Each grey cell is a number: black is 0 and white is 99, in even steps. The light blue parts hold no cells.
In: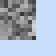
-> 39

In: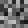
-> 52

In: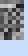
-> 25

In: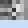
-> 50

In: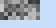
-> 66

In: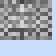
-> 53

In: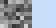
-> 44

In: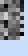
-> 47
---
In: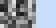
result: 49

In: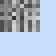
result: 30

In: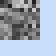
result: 18

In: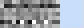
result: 67

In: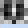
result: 62

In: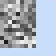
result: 65

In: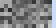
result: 65
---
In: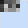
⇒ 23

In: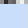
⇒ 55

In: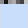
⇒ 54

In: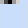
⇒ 70

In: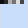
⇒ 6

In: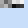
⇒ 60

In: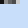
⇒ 7
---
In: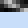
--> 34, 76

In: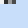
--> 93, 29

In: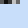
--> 34, 40

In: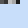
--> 33, 11

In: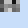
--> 28, 46

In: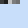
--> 23, 43

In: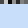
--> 28, 40

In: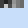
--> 24, 41
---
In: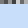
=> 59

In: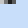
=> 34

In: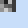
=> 63

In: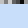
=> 59

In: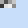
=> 77

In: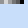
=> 57

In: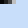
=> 13

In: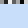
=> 65
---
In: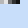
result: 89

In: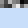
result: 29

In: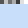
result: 77

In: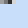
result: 46

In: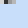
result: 20

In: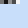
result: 8

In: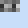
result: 43

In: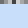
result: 59
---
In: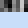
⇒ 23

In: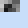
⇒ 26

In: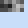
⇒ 41

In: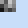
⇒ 24

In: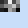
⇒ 65

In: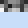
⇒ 62
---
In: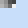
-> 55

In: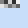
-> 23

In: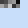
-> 30

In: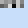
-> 57

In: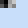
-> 1

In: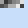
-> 20

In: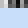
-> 90

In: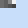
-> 37

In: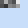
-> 69
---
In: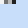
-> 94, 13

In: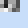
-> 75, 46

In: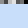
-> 55, 1

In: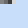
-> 51, 84

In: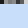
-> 10, 82

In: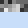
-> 19, 31

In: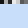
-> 7, 45

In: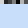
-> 82, 31
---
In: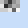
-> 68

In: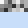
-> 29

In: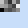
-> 25

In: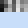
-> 61

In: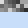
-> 35

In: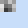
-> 49

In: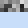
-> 14

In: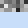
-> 57

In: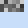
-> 68
